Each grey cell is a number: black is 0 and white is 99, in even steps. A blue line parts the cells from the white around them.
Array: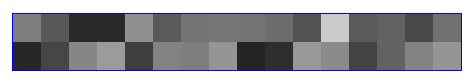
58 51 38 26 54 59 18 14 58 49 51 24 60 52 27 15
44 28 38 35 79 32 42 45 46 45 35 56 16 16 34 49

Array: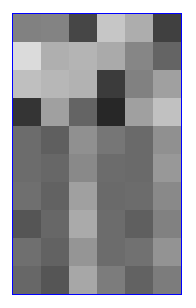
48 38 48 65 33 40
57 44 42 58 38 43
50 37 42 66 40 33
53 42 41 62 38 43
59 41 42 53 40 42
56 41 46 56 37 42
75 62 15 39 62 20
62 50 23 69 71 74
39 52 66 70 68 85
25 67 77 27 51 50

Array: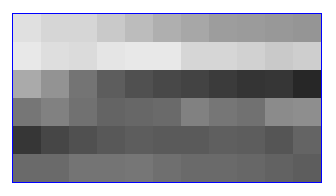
36 38 40 41 41 43 46 45 45 41 41
39 33 36 37 35 35 36 34 31 27 21
55 54 44 46 50 41 40 39 44 50 46
15 21 20 23 26 28 31 36 45 57 66
80 78 81 83 83 90 90 89 85 86 90
58 59 60 61 65 68 73 78 83 83 87

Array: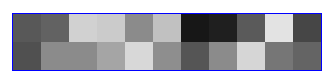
39 46 83 54 33 55 84 64 54 54 31
27 88 35 12  9 75 54 79 81 38 34

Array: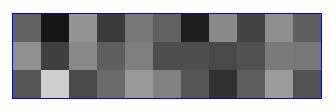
32 60 36 19 33 50 59 41 28 80 33
46 47 31 28 30 30 49 37 53 25 56
37 55 26 53 12 38 46 22 58  8 38

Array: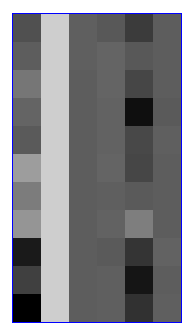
37 19 37 36 80  0
36  8 37 36 80 25
38 20 35 36 80 10
36 49 38 36 80 58
36 35 37 36 80 48
36 27 39 36 80 61
37 28 38 36 80 35
35  6 38 36 80 39
36 27 39 36 80 46
36 34 39 37 80 36
36 23 34 37 80 31

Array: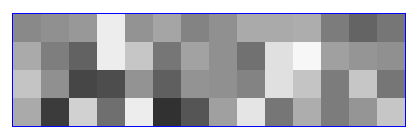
77 58 48 67 46 89 62 33 19 92 43 81 23 66
46 77 48 76 87 51 56 57 37 57 30 27 56 76
56 58 62 96 87 44 56 63 46 77 92 38 49 66
46 39 48 67 66 66 56 51 64 57 92 59 56 53

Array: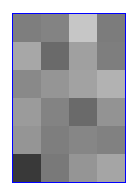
64 58 47 22
50 52 49 58
57 41 51 60
69 63 58 53
49 62 41 65
48 77 51 49

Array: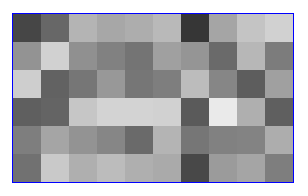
49 64 60 28 66 68 73 68 78 44
67 51 50 46 70 41 52 57 64 49
37 68 91 35 81 82 82 77 39 37
62 36 52 73 49 46 59 46 38 80
48 71 41 58 62 45 50 56 81 57
81 76 64 21 72 67 65 70 40 27
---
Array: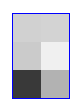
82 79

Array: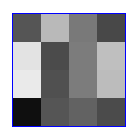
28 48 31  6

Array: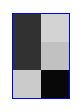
82 19

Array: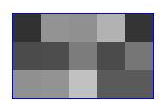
20 29 75

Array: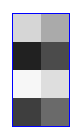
66 13

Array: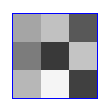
34 22 71

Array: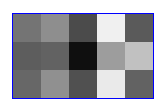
35 61 31

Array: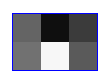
23 96
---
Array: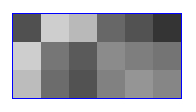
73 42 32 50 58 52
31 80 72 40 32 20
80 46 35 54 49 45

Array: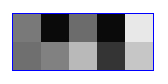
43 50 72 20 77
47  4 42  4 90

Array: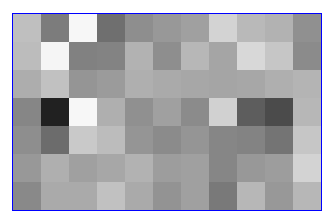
53 66 66 75 66 57 62 47 71 59 71
74 48 96 43 55 59 62 82 72 69 56
73 95 50 51 69 55 71 64 84 77 54
67 75 58 60 68 66 65 64 65 68 70
52 13 96 68 56 62 54 81 36 29 71
55 42 78 73 58 54 58 52 51 45 77
59 68 62 65 69 61 62 52 59 61 82

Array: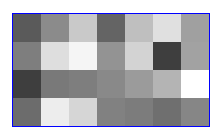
42 92 83 50 48 43 52
35 54 78 39 74 87 62
49 86 95 57 82 24 63
24 47 49 53 60 70 99

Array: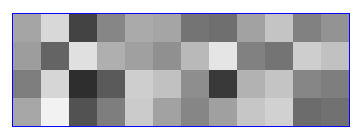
65 94 32 49 79 63 52 62 77 81 42 44
64 84 26 52 66 64 45 43 63 76 50 57
61 39 87 68 62 56 72 89 50 45 80 75
49 83 18 35 80 75 55 22 69 76 52 49

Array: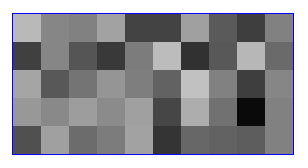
31 62 42 48 63 20 40 38 36 50
72 52 50 63 26 26 62 35 24 50
25 52 33 22 48 73 19 34 71 41
64 34 45 58 49 38 75 50 24 52
59 53 61 54 62 27 67 44  4 50
